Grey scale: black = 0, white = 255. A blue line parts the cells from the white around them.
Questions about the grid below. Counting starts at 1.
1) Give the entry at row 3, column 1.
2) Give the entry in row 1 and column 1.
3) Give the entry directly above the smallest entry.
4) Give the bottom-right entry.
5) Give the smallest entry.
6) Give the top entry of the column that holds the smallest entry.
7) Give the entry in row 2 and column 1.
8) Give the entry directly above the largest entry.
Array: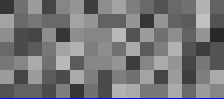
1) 142
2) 54
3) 83
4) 134
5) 40
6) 98
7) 163
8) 178

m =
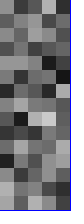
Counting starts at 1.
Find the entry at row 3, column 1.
138
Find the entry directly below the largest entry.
122
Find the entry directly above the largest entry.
116
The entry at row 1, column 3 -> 87
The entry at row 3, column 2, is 101
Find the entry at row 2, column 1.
94
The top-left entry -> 144
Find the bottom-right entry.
65
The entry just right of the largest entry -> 94
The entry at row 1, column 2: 59
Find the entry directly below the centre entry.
177
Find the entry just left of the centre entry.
165
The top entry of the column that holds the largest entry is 177
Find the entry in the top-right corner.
47
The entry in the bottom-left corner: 165

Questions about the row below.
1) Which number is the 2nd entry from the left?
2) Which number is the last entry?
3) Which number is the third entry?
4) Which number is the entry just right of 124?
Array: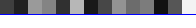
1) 33
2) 243
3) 154
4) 17

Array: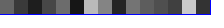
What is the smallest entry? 22
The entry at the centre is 132

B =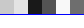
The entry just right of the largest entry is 110
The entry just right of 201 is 227
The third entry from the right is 83

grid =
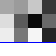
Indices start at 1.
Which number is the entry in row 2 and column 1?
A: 221
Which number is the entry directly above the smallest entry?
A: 200
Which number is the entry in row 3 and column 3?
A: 245
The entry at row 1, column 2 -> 155

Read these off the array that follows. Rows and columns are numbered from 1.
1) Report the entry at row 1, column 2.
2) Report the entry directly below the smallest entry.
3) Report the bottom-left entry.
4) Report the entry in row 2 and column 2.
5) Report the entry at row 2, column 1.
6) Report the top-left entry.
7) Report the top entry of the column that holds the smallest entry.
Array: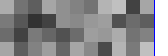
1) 115
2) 122
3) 166
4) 87
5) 122
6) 172
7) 94

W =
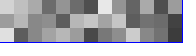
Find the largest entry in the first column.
224
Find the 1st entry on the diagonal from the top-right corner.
156
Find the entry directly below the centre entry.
73
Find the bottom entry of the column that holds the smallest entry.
60
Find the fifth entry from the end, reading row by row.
142
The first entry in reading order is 211
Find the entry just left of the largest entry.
79
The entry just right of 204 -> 136
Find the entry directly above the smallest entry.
66
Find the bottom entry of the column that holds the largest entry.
120
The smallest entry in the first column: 156
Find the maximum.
232

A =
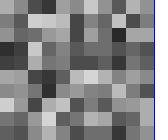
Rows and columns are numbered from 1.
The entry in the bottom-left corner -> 95
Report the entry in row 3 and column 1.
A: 146
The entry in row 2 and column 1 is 125
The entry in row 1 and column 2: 138
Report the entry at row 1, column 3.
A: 76
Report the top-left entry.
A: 173
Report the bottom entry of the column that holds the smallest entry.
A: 55
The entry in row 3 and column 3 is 110
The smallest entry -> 41
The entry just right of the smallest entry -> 166
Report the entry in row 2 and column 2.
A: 89
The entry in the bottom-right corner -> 146
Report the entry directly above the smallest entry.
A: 193
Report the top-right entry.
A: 146

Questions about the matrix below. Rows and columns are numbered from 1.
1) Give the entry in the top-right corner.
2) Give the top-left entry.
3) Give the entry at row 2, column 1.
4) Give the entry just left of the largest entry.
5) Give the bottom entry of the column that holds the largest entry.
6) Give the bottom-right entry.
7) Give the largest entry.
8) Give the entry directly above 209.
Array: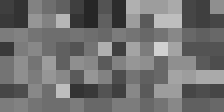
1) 143
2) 63
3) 57
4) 124
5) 116
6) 104
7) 209
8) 116

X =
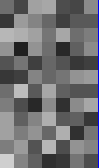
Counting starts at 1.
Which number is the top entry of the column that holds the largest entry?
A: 110
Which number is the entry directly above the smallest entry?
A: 175
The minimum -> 32
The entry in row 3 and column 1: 183
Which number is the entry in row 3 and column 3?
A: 161
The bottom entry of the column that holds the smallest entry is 132
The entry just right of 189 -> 89
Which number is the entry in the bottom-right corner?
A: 77
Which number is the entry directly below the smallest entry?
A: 117
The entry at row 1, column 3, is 161
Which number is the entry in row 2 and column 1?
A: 55
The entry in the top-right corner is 139
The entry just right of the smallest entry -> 147
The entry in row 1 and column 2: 70
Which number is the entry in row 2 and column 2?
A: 155
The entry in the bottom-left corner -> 207
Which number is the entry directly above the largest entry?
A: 125

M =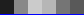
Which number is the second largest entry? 182
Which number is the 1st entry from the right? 89
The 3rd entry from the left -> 203
